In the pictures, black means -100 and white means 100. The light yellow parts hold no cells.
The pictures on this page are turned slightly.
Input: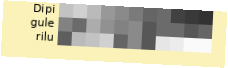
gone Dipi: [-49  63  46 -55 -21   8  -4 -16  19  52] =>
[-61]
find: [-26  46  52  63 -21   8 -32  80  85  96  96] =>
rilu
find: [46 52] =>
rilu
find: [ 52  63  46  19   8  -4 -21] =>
Dipi
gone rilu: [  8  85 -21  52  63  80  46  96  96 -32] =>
[-26]

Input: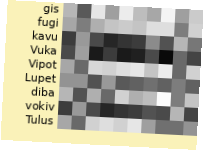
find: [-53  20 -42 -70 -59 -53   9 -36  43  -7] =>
kavu
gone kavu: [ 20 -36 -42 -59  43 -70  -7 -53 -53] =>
[9]
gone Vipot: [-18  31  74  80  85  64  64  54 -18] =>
[69]
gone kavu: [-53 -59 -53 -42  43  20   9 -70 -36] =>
[-7]
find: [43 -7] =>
kavu
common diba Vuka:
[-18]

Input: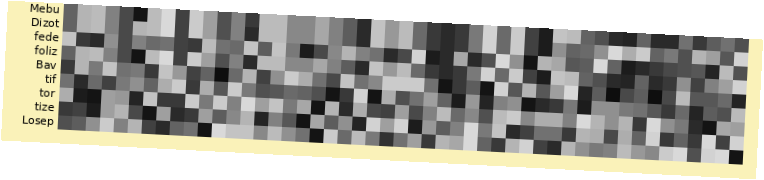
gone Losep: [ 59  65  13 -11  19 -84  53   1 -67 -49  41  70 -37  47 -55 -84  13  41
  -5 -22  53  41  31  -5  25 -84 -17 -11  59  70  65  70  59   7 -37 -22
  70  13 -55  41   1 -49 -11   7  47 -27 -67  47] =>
[-61]
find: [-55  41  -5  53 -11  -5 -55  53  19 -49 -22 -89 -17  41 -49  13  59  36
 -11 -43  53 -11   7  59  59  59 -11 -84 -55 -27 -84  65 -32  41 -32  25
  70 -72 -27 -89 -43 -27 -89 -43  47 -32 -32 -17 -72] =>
Bav

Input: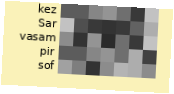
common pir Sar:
[36]
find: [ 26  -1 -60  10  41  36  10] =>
sof
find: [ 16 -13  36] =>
pir
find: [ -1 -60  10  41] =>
sof
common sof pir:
[36]

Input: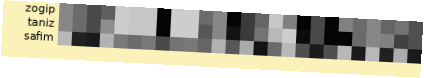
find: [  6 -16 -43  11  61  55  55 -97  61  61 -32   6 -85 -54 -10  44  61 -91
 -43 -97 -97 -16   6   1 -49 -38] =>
taniz
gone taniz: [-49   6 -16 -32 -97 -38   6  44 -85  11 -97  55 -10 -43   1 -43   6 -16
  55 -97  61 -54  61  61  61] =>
[-91]
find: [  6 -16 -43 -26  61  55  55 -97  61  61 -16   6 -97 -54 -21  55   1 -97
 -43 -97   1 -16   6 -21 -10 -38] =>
zogip
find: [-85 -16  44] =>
safim

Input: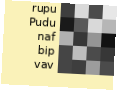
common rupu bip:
[-41]
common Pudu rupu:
[70]
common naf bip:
[-57]
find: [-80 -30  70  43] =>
Pudu
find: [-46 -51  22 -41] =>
vav

